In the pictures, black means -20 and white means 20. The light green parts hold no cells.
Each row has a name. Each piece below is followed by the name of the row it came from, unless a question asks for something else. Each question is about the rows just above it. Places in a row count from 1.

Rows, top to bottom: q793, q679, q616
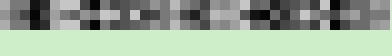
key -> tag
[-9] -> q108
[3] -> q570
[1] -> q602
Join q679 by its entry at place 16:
q108
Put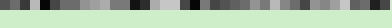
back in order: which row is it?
q616

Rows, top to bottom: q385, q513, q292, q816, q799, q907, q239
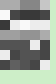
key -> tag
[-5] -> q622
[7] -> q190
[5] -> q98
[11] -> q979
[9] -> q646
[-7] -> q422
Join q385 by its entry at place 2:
q190
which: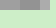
q816
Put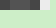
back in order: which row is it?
q907
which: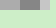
q385
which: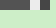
q799
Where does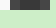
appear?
q513
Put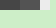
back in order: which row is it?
q907

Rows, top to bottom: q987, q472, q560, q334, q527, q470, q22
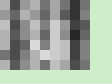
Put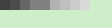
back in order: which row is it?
q527
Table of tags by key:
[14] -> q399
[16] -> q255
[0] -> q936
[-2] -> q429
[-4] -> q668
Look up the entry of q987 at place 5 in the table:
q429
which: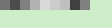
q470
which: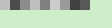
q560

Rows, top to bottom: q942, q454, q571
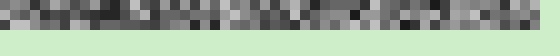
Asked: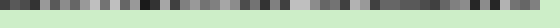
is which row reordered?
q571
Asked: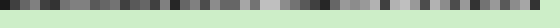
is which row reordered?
q942
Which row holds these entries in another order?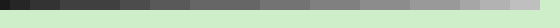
q942

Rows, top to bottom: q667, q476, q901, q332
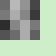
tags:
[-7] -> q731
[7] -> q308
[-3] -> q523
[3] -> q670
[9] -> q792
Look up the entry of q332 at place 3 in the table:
q308
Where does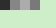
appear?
q901
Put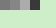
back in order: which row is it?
q476
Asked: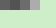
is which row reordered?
q332
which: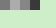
q476
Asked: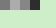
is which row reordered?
q901

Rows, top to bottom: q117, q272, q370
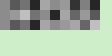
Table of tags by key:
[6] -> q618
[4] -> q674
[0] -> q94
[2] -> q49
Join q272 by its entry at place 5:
q49
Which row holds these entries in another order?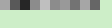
q370
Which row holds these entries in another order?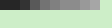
q117
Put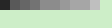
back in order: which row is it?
q370

